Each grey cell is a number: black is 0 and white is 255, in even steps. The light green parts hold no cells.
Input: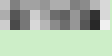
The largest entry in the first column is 205
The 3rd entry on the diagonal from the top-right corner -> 86
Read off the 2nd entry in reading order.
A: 128
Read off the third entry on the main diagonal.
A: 119
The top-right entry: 216
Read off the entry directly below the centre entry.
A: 139
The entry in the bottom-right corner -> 240
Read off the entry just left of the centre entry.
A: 162
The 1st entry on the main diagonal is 193
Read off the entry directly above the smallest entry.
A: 50

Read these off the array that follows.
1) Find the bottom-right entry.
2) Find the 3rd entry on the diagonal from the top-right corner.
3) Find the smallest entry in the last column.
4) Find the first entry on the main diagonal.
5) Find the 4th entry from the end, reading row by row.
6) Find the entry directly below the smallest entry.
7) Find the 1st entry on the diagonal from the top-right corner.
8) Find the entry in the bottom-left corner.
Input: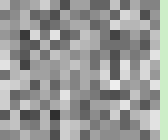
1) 170
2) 182
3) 121
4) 194
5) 151
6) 112
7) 131
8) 131

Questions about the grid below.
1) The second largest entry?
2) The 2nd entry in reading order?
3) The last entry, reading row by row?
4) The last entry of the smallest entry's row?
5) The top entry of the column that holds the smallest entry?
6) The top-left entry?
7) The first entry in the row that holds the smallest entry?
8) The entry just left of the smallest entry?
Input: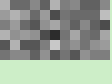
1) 190
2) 106
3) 126
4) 166
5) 178
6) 178
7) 178
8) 76

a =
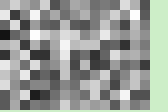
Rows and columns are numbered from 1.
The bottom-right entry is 144
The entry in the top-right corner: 81
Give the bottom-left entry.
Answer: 90
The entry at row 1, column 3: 168
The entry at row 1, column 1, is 168
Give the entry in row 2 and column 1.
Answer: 232
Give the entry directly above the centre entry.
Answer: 187
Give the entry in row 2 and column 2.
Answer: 59
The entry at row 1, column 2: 208
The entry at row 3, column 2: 220
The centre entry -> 81
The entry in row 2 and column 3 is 134
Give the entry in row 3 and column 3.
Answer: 59
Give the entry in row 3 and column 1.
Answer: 100
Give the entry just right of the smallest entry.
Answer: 100

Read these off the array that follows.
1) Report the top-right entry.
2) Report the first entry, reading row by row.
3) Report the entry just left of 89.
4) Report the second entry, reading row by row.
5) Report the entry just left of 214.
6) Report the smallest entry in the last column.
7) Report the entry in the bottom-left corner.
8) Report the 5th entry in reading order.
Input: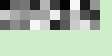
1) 150
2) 4
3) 37
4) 109
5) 246
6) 48
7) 98
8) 182

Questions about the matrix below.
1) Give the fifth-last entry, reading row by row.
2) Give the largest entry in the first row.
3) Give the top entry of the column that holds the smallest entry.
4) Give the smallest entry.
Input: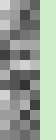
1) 83
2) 218
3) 136
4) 51

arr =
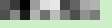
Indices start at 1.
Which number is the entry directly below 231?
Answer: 188
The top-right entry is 178
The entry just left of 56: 90
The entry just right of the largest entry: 68
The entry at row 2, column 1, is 79
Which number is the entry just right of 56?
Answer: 2

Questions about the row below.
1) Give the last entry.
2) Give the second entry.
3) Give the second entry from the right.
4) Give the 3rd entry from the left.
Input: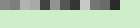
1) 42
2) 126
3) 106
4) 178

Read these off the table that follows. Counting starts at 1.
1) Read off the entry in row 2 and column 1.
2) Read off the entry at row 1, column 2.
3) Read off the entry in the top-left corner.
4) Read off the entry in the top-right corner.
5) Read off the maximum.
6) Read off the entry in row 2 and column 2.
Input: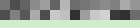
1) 77
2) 77
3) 117
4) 149
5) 209
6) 128

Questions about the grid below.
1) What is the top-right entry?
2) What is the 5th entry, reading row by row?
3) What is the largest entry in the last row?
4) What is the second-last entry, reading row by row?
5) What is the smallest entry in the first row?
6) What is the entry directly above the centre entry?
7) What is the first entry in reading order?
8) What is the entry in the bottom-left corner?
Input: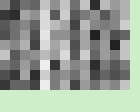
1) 177
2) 195
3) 237
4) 134
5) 45
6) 144
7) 134
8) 55

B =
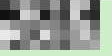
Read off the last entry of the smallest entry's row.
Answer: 41
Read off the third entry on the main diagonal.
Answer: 132
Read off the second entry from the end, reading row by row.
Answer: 155
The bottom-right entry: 167
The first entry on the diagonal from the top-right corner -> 52
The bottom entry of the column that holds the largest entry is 179
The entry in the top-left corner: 61
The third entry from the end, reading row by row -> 155
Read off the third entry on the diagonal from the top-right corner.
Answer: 167
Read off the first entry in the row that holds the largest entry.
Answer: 232
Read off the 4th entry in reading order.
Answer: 121
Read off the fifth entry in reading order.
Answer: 91
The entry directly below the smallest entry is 190
